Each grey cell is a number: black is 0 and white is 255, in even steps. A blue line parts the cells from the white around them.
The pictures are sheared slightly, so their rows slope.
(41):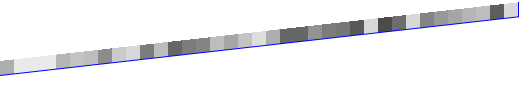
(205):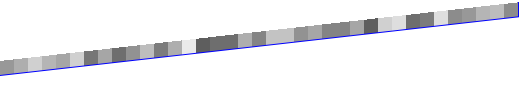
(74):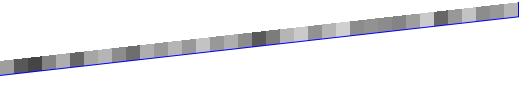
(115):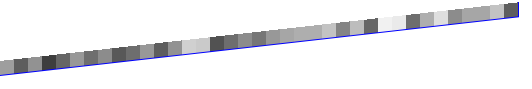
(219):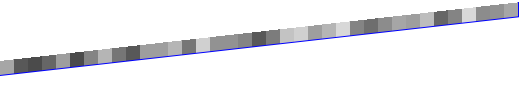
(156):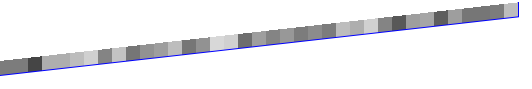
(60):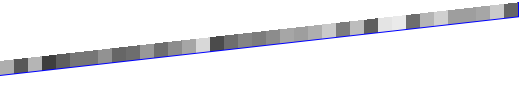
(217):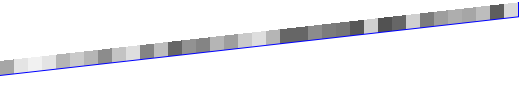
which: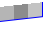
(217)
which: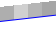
(205)

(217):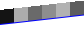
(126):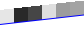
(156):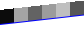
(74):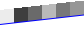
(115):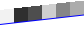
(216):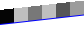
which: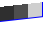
(115)
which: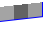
(156)
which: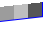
(156)
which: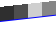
(115)

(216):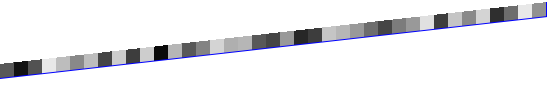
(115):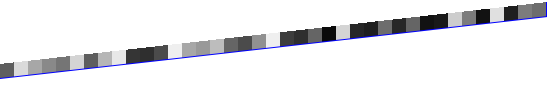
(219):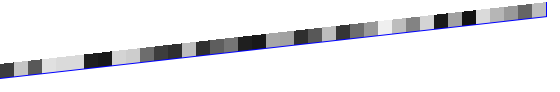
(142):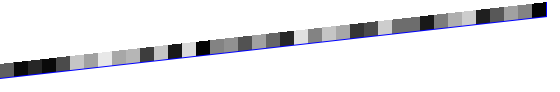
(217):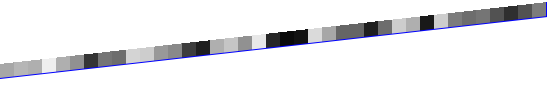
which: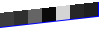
(115)
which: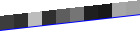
(219)
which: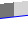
(115)
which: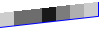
(142)
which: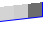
(219)
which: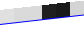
(219)

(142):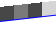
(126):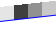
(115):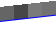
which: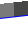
(142)
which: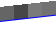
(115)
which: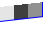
(126)
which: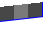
(142)
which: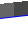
(115)
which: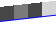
(142)

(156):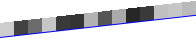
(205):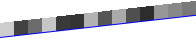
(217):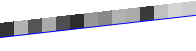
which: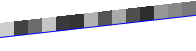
(205)
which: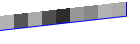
(217)

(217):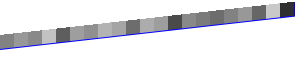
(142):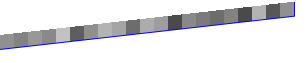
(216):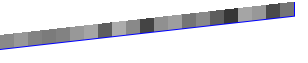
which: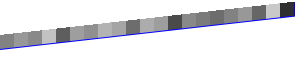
(217)
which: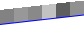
(142)
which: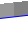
(216)
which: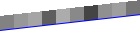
(216)
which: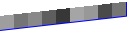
(216)

